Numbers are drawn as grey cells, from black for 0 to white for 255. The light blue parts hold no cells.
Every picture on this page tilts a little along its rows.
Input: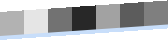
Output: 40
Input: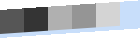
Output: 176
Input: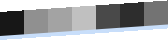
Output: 192
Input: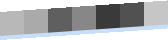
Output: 135
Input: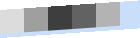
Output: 62
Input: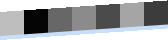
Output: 139
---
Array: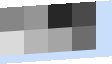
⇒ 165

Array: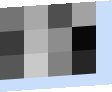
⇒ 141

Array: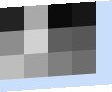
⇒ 94

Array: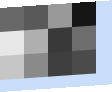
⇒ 57

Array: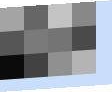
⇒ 116

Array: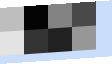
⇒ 33

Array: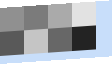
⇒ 103
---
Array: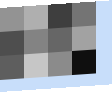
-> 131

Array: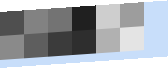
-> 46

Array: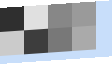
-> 61

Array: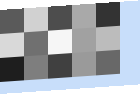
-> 246

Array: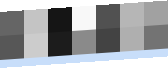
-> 67

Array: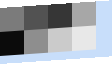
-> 142

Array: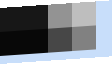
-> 8

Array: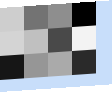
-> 192

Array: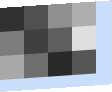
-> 64
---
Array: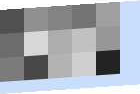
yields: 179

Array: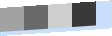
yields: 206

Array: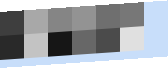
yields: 22

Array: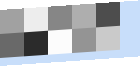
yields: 252

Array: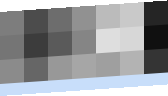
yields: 152

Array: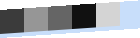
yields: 101

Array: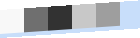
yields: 50

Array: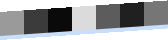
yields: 10

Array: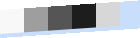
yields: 85

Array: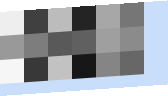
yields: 194
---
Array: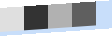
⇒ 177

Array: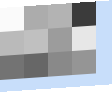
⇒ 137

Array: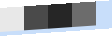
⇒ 38

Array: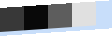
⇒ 93

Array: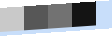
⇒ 114

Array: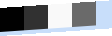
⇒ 249
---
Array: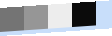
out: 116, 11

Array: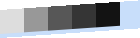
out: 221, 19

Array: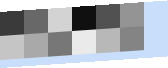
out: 58, 132

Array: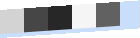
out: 211, 97

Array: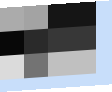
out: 171, 192

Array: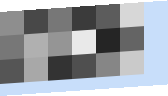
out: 142, 202

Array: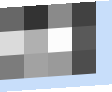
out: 103, 77
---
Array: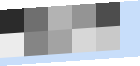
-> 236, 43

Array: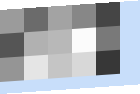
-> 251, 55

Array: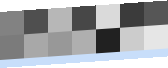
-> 230, 33

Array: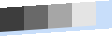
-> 228, 61

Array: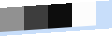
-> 252, 13

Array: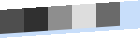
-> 221, 48
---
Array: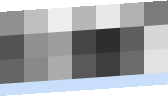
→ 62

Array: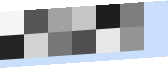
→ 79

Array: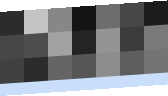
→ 141

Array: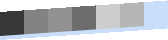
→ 109

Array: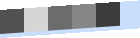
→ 108

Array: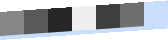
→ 239
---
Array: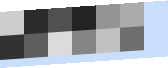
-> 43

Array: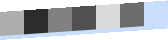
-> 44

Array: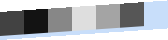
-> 19

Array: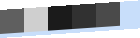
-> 207

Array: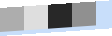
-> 222

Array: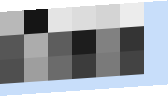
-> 21

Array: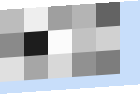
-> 238

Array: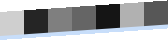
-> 37

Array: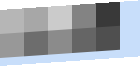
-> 167

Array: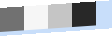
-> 246
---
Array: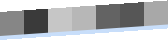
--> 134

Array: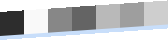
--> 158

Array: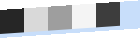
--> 158

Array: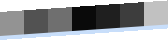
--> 82

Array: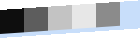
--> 139

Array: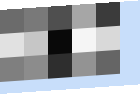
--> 127

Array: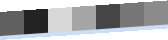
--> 119

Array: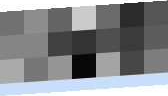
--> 107
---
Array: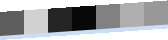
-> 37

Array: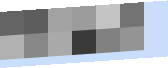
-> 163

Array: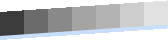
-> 137

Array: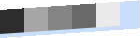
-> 132

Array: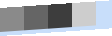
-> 61

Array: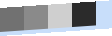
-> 207

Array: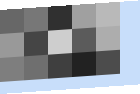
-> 48

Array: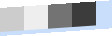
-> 115

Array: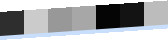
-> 152

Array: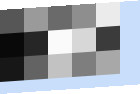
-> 106
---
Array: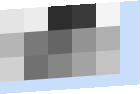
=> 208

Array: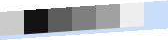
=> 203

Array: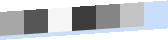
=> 167

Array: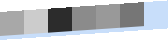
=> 168

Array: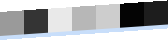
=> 154

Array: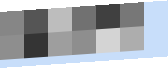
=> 142
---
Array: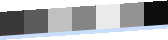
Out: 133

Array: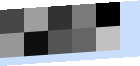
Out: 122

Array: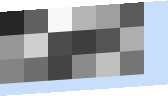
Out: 180

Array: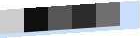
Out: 44

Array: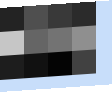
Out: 43

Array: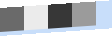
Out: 155
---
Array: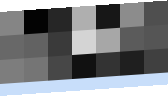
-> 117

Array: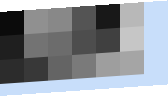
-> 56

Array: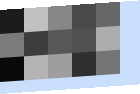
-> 179

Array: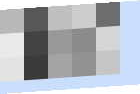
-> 59

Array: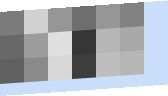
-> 138

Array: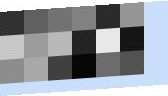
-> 169

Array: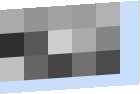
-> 101
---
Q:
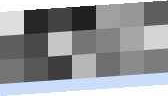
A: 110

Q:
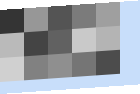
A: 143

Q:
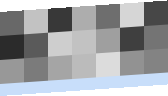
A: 220

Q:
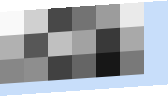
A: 101

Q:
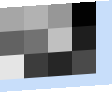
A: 60

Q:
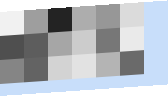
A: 226
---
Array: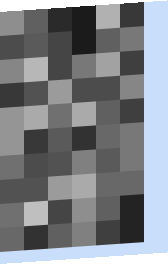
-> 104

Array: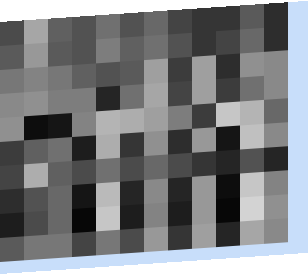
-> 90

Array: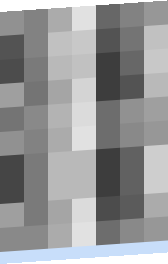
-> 137

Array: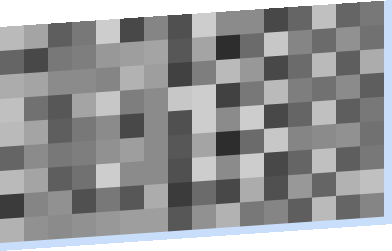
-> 178

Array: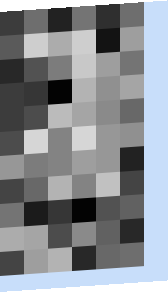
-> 68

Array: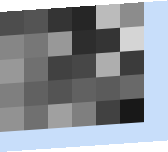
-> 146

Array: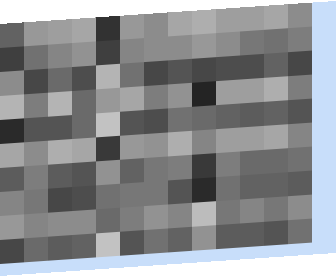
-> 71

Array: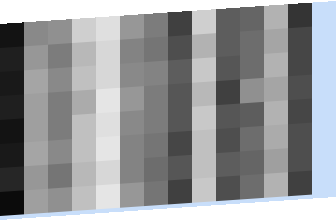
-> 11
